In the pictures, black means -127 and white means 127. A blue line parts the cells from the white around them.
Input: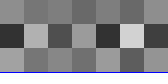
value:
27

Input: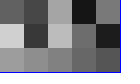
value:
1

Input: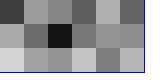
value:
67

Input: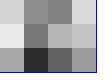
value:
-82

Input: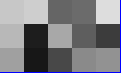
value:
-55

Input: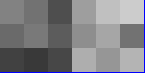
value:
46
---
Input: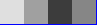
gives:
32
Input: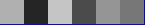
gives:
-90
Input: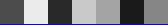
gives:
107
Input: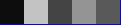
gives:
67
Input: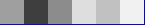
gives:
-65
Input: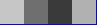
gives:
-16
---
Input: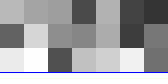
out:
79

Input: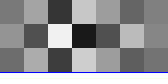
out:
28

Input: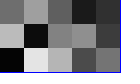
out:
53

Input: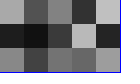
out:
-12

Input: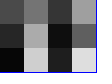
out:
79

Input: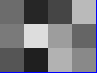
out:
-96

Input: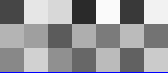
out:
59
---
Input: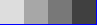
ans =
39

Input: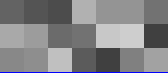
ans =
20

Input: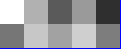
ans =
-37

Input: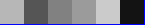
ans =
27

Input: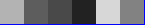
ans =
-93

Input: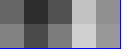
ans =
-46

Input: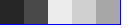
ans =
108

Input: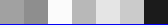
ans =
101

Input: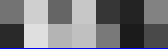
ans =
-73

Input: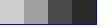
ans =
32
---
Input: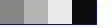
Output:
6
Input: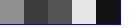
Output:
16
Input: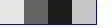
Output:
102
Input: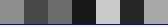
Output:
14
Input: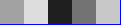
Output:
34
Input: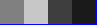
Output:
0
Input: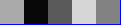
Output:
42
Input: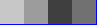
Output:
71
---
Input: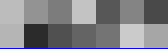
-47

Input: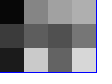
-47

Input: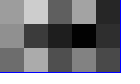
-97

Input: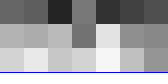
58

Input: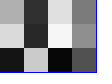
118

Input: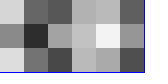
35

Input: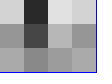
55

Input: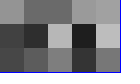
55

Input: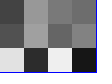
-26

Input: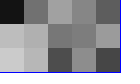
-8
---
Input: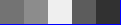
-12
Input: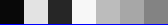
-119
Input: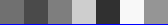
-15
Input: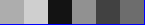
45
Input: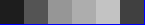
-98
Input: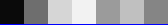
-117
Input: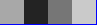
40
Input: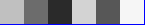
64
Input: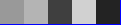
25
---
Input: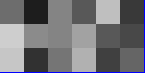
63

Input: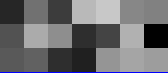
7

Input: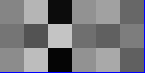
33

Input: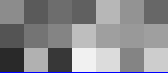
19

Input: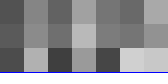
-22

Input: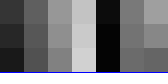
-6
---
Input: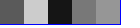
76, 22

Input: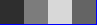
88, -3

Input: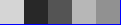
85, 55

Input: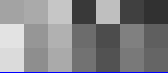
99, 91

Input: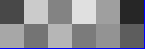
96, 75

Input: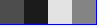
99, 4

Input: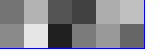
102, 64

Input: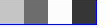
124, 69

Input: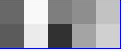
121, 107
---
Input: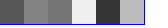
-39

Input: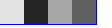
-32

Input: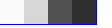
-46

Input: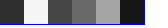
-81

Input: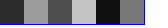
-83

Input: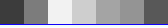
-38

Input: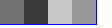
-13

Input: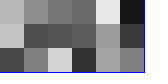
-77
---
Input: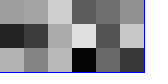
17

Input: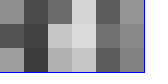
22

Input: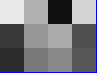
85

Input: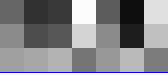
96

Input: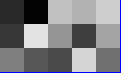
78

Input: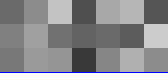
-41

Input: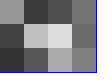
-12

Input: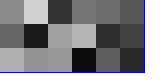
-40

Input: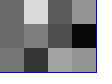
21
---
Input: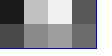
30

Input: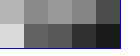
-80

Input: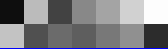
16

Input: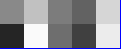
-63

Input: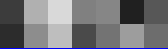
29

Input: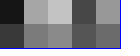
-42

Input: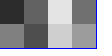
79
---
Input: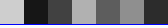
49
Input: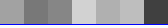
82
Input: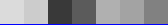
-36
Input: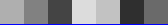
92
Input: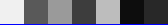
-66
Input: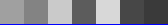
-35
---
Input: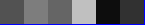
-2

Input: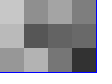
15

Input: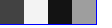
115

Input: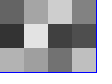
37

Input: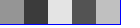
-68

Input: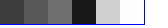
-39
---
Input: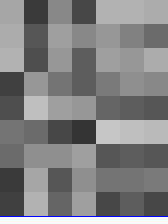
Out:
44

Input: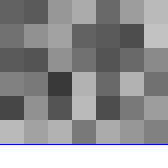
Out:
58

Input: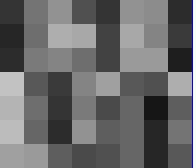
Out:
-82

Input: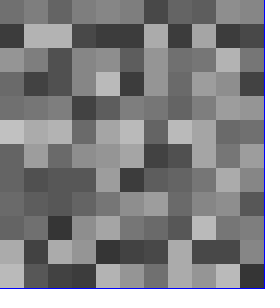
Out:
6

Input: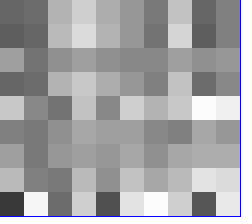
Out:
0

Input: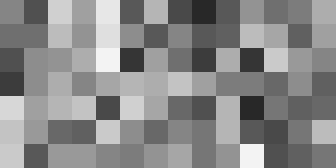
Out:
45

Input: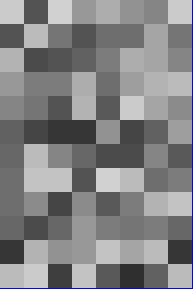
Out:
75
